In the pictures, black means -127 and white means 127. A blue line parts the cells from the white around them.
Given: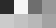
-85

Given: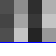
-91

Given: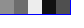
-110

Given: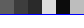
-115

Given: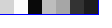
-118

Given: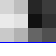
-110

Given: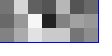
-94

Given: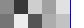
-72

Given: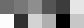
-126
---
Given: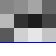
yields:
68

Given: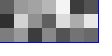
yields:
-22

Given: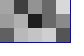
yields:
-43

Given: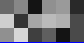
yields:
-53

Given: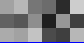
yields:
55

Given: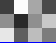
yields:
-3

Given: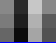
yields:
-45

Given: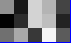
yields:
-36
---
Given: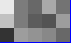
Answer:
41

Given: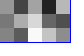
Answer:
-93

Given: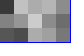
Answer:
53

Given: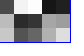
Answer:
-105

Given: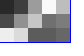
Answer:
121

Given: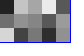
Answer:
107
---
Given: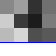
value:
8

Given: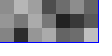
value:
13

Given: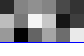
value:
-86

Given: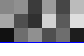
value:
7

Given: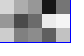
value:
86

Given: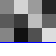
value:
5

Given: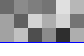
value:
-21
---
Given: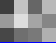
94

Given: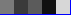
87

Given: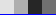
98

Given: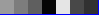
101

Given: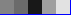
98

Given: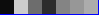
76
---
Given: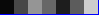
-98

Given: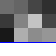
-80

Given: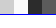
-36

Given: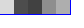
-50

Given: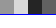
-30

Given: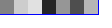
-49

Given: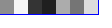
-75

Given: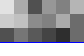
-59

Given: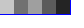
-36

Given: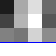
-61
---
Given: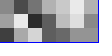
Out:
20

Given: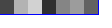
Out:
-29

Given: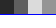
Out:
21

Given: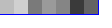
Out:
-28

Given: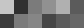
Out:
-24

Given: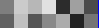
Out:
-10

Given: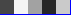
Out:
74
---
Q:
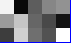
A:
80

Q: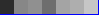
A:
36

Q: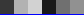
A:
17

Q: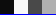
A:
-54

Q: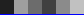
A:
11

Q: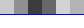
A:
52

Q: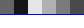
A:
-4
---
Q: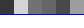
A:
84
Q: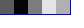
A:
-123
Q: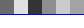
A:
96
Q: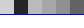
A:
-90
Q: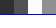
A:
-45
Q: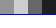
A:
78
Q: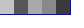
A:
-40
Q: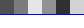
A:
-4
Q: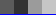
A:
-77
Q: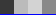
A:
59
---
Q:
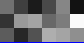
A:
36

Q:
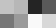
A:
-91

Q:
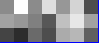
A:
0

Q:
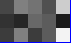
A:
-23

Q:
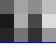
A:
-55

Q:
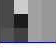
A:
34

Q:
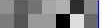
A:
-13

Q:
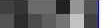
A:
-21

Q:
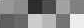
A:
-83

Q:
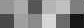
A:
-42
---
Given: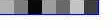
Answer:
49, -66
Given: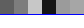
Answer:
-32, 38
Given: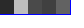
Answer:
-85, -29
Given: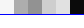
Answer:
118, -116
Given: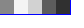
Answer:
7, -79
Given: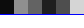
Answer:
-115, 85
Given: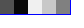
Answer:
-46, 0
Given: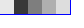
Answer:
104, 93
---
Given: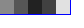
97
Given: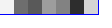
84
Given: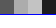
-97
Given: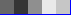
70
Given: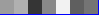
-11
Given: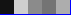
45
